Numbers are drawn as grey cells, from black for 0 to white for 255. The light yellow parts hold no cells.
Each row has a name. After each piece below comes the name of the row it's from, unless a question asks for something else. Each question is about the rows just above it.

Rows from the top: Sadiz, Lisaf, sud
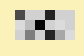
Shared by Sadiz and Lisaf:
209
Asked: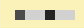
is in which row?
Sadiz
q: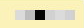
Lisaf
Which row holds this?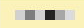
sud

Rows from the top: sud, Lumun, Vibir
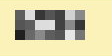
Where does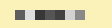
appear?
sud
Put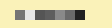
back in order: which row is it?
Vibir
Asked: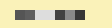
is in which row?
Lumun
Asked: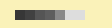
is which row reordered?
Lumun

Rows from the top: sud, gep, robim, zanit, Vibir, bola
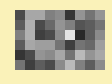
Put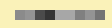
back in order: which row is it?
sud
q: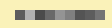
gep

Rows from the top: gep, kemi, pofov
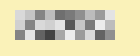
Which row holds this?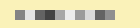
pofov
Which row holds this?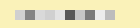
kemi
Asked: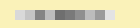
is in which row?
gep

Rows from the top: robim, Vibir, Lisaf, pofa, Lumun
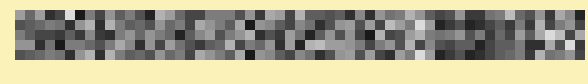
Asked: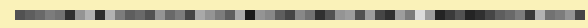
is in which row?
Lumun
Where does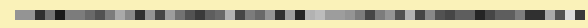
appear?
pofa
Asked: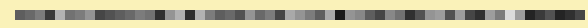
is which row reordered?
Lumun
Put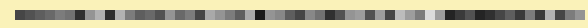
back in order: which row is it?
Vibir
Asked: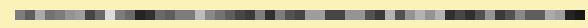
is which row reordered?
Vibir
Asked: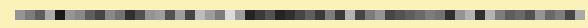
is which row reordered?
Vibir
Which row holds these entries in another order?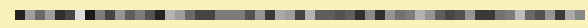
robim

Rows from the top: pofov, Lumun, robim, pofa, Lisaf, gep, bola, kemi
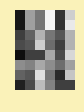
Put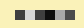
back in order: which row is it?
Lisaf
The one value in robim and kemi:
63
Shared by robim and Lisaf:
63

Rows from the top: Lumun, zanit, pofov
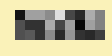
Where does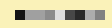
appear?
Lumun
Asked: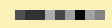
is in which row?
zanit
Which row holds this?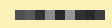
pofov

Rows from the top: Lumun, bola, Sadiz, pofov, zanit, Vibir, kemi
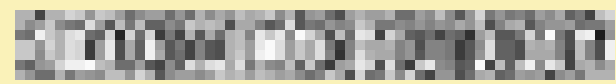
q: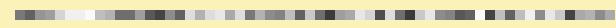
Vibir
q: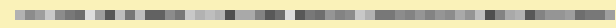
bola
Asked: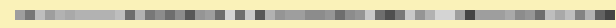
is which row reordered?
Lumun

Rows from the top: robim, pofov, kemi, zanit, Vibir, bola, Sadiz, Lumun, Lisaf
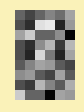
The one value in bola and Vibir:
163
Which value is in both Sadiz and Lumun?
91
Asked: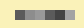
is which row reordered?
Sadiz
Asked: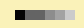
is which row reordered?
kemi
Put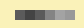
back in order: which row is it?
bola

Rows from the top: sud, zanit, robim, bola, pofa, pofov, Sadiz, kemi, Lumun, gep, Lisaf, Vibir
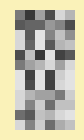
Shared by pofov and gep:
215
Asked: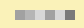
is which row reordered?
pofov
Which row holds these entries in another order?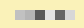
bola
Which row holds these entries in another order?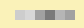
Lumun
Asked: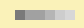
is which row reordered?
Lumun
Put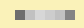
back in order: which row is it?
gep
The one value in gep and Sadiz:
205

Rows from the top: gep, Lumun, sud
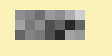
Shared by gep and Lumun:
142
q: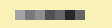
Lumun
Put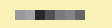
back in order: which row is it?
sud
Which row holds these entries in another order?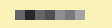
Lumun
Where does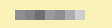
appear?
gep

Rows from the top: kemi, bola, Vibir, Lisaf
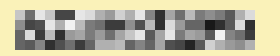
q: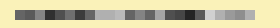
Lisaf
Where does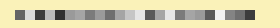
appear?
Vibir
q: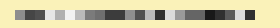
bola
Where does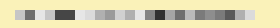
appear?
kemi

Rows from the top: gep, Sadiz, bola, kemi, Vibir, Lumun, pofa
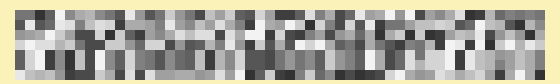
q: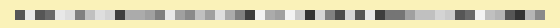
Sadiz
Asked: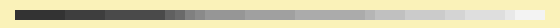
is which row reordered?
bola

